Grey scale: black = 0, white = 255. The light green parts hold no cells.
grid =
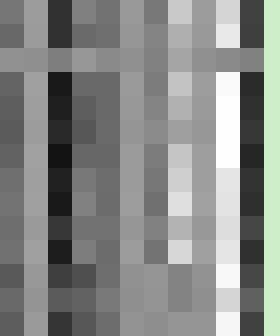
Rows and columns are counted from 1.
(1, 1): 118
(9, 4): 129
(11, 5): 108
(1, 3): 49
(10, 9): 152
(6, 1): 91
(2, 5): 111
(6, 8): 159
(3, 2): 143
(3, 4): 151
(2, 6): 150
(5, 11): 48
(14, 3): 53
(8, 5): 109
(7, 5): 103
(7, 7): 124
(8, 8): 207
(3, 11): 129
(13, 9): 143
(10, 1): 110
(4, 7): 124
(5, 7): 132
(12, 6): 145
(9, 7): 112
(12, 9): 146
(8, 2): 159
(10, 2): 154
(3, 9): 144
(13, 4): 98
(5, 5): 105
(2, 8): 175
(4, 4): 105
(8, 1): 111

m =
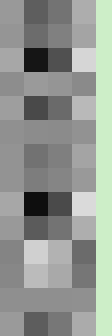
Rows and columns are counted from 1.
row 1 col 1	153
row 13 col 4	144
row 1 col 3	115
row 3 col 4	214
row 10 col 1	153
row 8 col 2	125
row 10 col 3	115
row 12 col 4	118
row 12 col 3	169
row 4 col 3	149
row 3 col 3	80
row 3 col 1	167
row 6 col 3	139
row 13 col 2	143
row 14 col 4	171
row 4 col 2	154

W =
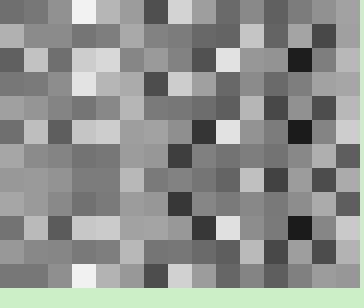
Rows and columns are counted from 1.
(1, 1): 111
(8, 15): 171
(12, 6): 152
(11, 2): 135
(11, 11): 187
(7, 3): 132
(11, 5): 127
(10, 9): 55
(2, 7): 129
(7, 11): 127
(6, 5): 205
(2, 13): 163
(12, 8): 208
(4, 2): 122
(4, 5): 183
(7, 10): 114
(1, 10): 106
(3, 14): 126
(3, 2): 193
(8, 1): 153
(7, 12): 115
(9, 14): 171
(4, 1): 118
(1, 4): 243
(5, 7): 123
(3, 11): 150
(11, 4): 120
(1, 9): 158
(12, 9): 157
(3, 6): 134
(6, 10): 226
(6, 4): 197
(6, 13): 27
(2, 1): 177
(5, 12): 72
